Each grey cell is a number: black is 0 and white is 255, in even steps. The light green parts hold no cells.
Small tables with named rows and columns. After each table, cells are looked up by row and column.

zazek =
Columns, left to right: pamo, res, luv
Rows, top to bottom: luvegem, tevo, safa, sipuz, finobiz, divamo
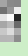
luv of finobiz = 172
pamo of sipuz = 167
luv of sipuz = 106
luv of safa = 38
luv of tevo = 237
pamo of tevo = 114
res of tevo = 149
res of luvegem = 137
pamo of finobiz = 200
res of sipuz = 185
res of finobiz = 220
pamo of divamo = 182

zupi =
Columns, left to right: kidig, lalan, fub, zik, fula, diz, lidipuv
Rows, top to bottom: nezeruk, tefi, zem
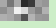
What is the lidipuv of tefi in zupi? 177
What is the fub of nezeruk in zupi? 170
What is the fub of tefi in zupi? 241
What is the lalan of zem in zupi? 168
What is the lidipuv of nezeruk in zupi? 150
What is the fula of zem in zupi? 179
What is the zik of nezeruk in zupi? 42
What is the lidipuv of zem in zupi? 150
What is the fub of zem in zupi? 148
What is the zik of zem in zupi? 83
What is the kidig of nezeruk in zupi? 168
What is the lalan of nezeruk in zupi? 118

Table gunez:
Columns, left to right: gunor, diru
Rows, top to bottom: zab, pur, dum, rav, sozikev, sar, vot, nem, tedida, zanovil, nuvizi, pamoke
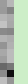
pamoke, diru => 148
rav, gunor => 195
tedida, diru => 187
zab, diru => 183
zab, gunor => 156
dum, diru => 171

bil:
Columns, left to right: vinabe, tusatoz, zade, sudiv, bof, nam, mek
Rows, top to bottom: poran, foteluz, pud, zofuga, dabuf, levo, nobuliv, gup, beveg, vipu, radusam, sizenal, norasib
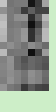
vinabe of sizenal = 126
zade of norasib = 111
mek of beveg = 87
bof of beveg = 104
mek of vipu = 82
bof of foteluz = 95
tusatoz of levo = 124
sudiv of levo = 152
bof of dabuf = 48
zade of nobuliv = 129
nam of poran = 60
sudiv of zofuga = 117
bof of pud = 45
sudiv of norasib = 57

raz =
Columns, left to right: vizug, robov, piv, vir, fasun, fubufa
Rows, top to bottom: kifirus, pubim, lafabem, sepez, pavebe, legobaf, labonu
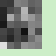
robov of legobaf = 38
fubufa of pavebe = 74
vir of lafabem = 174
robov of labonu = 108
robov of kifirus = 57
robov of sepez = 99
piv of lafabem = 109
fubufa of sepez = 128
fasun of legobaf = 111
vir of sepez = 96
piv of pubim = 91
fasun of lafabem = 152
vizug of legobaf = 63
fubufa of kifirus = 105
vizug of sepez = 24
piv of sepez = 88
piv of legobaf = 71
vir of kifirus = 123
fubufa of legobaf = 138
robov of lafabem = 169
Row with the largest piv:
kifirus

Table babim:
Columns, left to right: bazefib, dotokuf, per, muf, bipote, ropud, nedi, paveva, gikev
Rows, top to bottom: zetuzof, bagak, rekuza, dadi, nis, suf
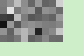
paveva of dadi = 124
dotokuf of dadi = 152
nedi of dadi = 126
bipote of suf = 97
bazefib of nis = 147
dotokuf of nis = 98
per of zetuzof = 190
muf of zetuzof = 141
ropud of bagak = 89
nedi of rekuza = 109
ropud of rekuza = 96
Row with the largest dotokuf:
bagak

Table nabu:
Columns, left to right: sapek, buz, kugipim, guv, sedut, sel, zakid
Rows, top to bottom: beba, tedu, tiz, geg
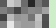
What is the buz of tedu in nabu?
109
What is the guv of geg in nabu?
155
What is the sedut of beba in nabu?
38
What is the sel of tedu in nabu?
133
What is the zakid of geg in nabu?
78
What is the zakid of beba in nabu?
87
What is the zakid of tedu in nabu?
162
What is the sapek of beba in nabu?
91
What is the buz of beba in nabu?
204

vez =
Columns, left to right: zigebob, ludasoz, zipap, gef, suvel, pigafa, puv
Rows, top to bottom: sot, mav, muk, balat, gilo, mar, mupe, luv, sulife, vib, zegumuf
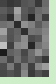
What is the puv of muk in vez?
63
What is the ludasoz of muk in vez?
45
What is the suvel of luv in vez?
109
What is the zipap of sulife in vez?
114
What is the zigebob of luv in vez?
27
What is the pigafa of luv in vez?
147
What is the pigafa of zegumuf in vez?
83
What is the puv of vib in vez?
157
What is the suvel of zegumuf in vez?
58
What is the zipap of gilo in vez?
98
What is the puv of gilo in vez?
132
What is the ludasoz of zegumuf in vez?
82
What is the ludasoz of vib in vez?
121
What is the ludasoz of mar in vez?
82
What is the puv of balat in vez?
119

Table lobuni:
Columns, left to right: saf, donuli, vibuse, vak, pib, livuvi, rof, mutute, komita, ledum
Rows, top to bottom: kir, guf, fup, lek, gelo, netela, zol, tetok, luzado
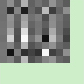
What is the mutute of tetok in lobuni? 64
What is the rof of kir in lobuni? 97
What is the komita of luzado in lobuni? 102
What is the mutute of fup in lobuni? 139
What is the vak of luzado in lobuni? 185
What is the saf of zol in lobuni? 117
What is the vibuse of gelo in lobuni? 82
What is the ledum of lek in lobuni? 93

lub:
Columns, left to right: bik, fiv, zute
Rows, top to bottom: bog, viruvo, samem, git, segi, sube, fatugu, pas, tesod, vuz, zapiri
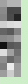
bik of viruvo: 138
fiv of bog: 180
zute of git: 224
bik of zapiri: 157
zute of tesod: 127
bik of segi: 101
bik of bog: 162
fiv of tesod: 103
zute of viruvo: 73
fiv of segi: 90
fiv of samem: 75
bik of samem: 132
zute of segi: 131
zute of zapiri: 158
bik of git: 208
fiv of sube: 143

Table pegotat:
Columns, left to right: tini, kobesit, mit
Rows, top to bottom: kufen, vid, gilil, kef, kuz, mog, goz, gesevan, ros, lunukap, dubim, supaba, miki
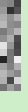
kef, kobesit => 141
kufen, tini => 140
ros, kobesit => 121
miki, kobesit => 158
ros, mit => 240
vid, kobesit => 50
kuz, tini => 123
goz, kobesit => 149
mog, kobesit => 173

